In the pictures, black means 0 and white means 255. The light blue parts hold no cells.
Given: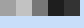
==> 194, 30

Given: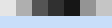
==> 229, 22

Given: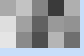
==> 229, 58

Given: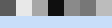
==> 232, 15

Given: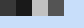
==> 193, 25

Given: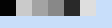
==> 222, 3

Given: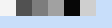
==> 244, 7

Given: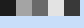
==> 227, 28

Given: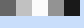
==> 251, 25

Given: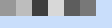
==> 216, 62
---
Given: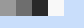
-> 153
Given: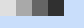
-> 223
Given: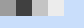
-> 156
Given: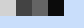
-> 210
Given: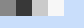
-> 135
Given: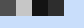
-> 79
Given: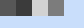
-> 87
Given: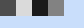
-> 77
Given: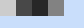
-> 204
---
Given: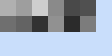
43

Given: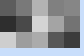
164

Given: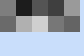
119

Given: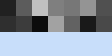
25

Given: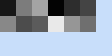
150

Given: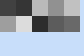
92
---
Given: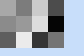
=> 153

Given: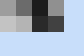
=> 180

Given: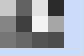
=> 62

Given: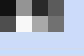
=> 249

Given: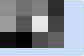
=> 85

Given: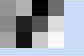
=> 31

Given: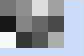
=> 132

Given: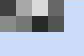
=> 116

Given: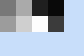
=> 207
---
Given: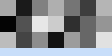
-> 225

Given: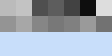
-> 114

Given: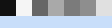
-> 224

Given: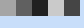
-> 69

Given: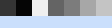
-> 195

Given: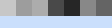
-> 100

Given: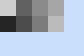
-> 186

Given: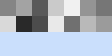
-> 155

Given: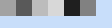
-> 129

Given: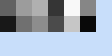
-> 9
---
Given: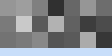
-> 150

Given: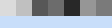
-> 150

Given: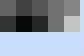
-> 113

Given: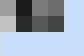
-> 123

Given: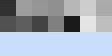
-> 205

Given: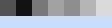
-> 181
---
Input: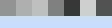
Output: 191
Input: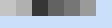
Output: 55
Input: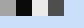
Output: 233
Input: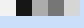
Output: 171
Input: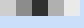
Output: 48
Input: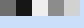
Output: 237
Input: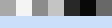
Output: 139
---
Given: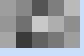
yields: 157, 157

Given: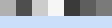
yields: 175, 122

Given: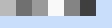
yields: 185, 63

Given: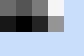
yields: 107, 149

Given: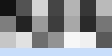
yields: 19, 89

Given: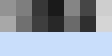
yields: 147, 213

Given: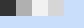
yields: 51, 214

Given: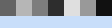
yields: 100, 17

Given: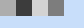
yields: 173, 125
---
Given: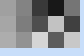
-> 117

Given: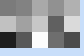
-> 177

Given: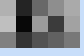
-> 170

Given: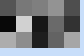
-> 78

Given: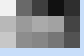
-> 46

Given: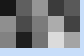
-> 89
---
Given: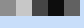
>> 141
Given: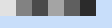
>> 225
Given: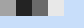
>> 163
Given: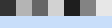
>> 51
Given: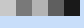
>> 200
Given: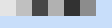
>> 228
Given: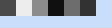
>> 74
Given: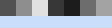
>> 82
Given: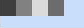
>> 63
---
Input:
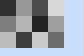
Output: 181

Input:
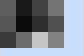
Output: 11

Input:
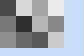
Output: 46

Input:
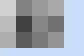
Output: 64

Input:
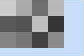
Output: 83

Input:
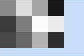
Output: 125

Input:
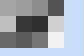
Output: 55
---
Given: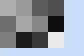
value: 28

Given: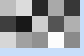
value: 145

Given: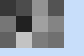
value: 195

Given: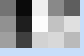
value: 210

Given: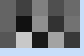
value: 25

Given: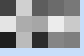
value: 43

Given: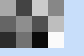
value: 114

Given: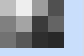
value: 87

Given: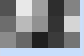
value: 31
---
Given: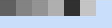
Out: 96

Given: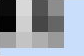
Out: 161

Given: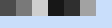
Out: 76

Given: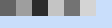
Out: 100

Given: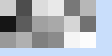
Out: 153

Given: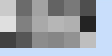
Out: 65
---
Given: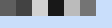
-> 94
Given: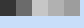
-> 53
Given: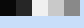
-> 8
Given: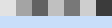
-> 226
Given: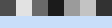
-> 77
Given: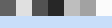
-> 97
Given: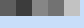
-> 94
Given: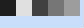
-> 30
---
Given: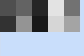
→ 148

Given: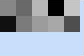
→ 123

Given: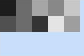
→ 108

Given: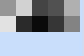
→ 42

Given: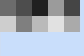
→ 127

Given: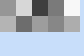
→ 109

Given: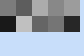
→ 192

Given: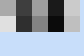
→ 47

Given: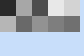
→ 105
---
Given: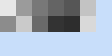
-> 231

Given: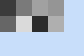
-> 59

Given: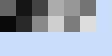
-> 101

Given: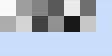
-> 249

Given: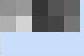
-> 145

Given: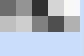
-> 108

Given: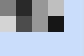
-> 127

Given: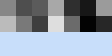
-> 135

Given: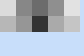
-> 219
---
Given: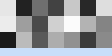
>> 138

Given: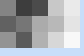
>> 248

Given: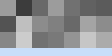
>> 171

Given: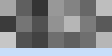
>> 182

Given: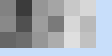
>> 193

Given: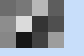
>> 157

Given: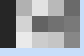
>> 135

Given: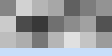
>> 155

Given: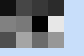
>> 151
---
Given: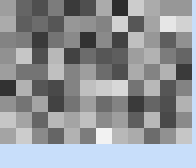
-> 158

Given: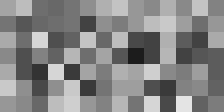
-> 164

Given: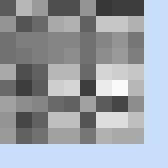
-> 90

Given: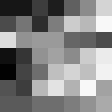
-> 22

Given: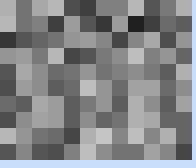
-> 176
